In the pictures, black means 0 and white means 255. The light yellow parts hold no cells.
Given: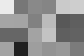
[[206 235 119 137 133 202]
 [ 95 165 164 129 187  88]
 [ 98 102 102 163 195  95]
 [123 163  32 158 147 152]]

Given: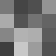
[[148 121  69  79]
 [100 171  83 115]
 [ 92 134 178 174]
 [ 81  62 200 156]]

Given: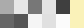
[[ 63 171 231 119 227]
 [251 102  85 245 224]]

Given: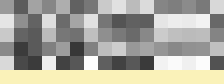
[[216 154  92 163 134 174  97 119 202 225 187 219 133 126 139 121]
 [104 229 143  99 222 107 165 225 118  84  97  94 229 237 234 242]
 [132 201 100  90 187 119 113 191 143 121 106 136 203 191 187 189]
 [192 137  59  90 128 157  55 129 189 205 152 165 149 136 145 147]
 [ 82 217  73  59 238  66  87 253  95  66  88  58 242 250 240 252]]

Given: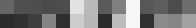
[[109 101  79  78  74  77 226 186  90 128 247  87  93  76]
 [162  44  50  63 133  47 204 184  44 188 246  49 138 134]]

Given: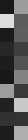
[[156  25]
 [ 92 221]
 [ 94  27]
 [ 63  39]
 [ 83  29]
 [131  24]
 [ 57 157]
 [200  32]
 [ 51  50]
 [175  28]]

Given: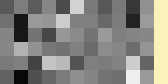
[[144  89 125  91 134  75 210 121  87 121  55]
 [155 113  22 153 150 205 128 127 104 124  34]
 [135 133  23 116  71 151 138 115 154 128 132]
 [149 135 178 145 120 114 129 107 140 135 108]
 [100 122 127  67 197 186  83 127 124 131 205]
 [153  98   8  80 103 124 143 133 116 111 239]]
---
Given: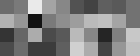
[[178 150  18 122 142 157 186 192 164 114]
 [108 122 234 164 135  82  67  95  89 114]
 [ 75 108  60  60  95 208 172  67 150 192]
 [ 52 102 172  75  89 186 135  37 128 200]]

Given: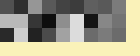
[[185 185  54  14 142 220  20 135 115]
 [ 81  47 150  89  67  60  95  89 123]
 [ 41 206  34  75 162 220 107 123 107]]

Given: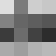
[[222 123 206 199]
 [170 158 178 185]
 [130 102  94  86]
 [ 59 108  65  44]]

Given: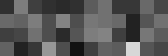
[[105  98 125  78 131  78 119 113 105  34  85 113]
 [ 98  34  55 151  78  18  63  98  92 215  85  70]
 [ 63  70 113  78  42  85 125 131  63  34 119  92]
 [ 48 125  63  48  42  48  92 113  55  55 105  70]]

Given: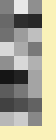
[[216 170 120]
 [183 203 136]
 [143 216 177]
 [128 232 143]
 [112 156 191]
 [104  46  40]
 [ 92 120 164]
 [ 65  78  98]
 [ 21  34 164]]

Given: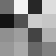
[[152 170 103 130]
 [144 158  67 177]
 [110 243  39 221]
 [ 19  81 205 198]]

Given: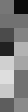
[[222 113]
 [208 165]
 [201 113]
 [119  10]
 [113 113]
 [ 93 138]
 [ 75 131]
 [ 33 179]]

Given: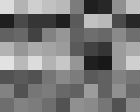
[[226 185 220 179 199 150  31  24 156 207]
 [220 179 207 193 185 124  31  39 144 193]
 [179 150 171 164 156  90  66  53 156 171]
 [130  82 118 124 104  97 156  97 144 104]
 [110 130 124 110  82 144 138 118  82 138]
 [ 97 104  66 130 150  97 110 104 138 110]
 [ 82  90  82 118 138 124  90  97 130 118]
 [ 31  74  53  53  31  90 193 185  74  39]]

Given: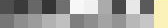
[[119 142 156 178 192 126 142 164 148 184 198]
 [ 78  59 103  53 111 247 240 171  72 232  90]]
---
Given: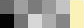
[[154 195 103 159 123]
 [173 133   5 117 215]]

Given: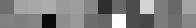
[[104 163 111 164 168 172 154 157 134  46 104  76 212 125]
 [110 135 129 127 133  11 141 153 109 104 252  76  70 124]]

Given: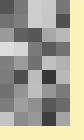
[[199 119  84 121 205]
 [198  81 114 127 205]
 [167 183 154  96  87]
 [ 92 114 221 213 122]
 [192 177 127 155 113]
 [ 55 183 124  78 187]
 [150 123 112 148 190]
 [ 89 106 124 158 143]
 [ 62 164 195 139 151]]

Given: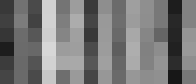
[[ 29 130  57 114  74 209 116 157  58 142 107 159 143 120]
 [ 40 130  64 124  66 210 126 172  69 153 110 156 142 120]
 [ 37 149  54 108  87 206 133 160  56 154 105 168 134 101]
 [ 33 153  29 107 104 215 156 158  75 156  94 174 129 141]
 [ 44 143  60 105  84 210 168 169  87 160 102 171 130 148]
 [ 23 120  69 106  74 199 110 154  70 151 106 151 141 144]]

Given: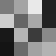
[[233  33 123 164]
 [168  34 205 101]
 [ 59 137  24 180]
 [162 179  20 106]]

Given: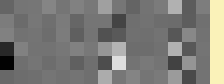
[[ 92 125 101 117 118 133 117 129 120 160 118 100 115 123 177]
 [ 93 112 124 107 119 111 123 102 117 117  68 111 114 109 108]
 [136 114 129 114 116 109 124  95 116  81  89 112 111 115  87]
 [ 88 116  40 129 115 115 119 129 120 150 180 109 109 113 177]
 [149 114   2 111 117 109 116  96 111  77 222 115 121 116  66]
 [ 74 115 104 109 111 117 113 116 111 172 119 132 117 122 155]]

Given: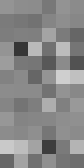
[[147 139 148 141 140 120]
 [142 135 123 119 114 133]
 [123 102 125 128 127 164]
 [188 117 148  54 186 113]
 [139  82 157 120 118  88]
 [207 192 130 138 102 148]
 [147 136 140 139 139 114]
 [128 153 133 116 126 174]
 [142 144 151 132 134 135]
 [144 139 140 136 143 118]
 [122 180 201 189 163  61]
 [116 109 103 163 112 144]]
